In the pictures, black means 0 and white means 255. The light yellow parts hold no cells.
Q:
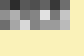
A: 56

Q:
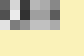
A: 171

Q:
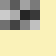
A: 162

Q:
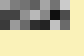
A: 115

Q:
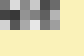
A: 75

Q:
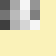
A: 245
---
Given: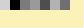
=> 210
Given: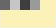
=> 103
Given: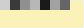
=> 207
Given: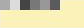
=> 171
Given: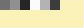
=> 112
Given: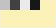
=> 194
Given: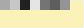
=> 169
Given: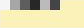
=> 245
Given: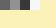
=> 100
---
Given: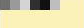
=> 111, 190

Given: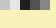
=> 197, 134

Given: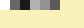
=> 255, 91

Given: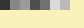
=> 51, 185

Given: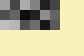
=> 160, 89

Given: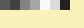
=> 88, 33
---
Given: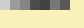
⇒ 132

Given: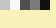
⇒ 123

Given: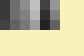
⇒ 159

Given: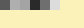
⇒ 164

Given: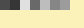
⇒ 156

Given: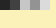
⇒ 147

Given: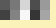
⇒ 165

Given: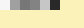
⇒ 160
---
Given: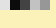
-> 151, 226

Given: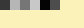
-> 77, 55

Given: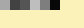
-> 8, 168

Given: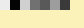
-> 58, 236

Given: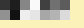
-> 92, 145

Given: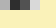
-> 217, 178

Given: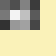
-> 59, 50

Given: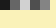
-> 132, 26

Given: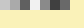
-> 105, 199

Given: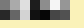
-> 150, 40
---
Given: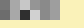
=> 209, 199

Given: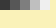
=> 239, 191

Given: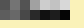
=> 216, 205

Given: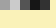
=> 203, 161

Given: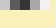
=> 241, 200

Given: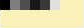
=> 223, 126

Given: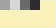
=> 214, 162

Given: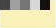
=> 215, 160
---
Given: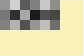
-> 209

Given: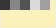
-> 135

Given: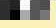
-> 35

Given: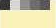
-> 213

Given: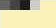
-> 67

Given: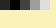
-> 4

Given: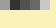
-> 51

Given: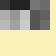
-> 34

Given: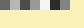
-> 183

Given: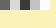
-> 217
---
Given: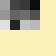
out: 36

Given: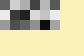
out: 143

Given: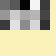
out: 139

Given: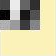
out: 154

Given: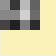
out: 33

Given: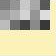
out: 68

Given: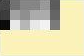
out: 232
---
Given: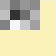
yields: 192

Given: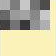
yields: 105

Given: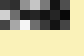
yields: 208

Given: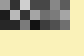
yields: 28

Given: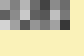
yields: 96

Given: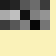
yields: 170

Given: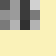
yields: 145

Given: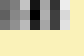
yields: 96

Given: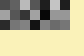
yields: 162
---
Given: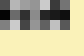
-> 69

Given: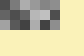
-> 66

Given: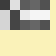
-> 92

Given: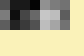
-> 58

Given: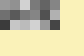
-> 187

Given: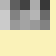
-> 163

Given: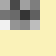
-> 136

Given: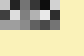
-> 139

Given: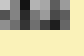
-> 52
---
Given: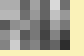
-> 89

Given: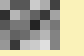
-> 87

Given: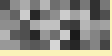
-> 142

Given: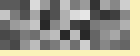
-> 101

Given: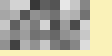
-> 199
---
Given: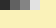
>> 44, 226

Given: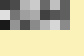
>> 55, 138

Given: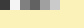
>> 58, 202

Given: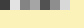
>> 61, 216

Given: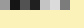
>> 154, 124

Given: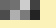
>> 104, 35

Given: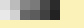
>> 221, 34
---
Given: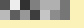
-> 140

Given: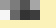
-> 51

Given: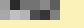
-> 54

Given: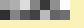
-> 100

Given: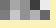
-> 177

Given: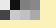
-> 192

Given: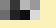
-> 14

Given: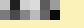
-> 101

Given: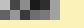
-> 121

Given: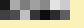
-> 43
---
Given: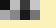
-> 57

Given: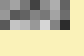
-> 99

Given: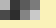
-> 91

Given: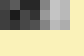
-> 71

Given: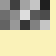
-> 221

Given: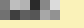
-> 179

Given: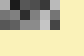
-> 45
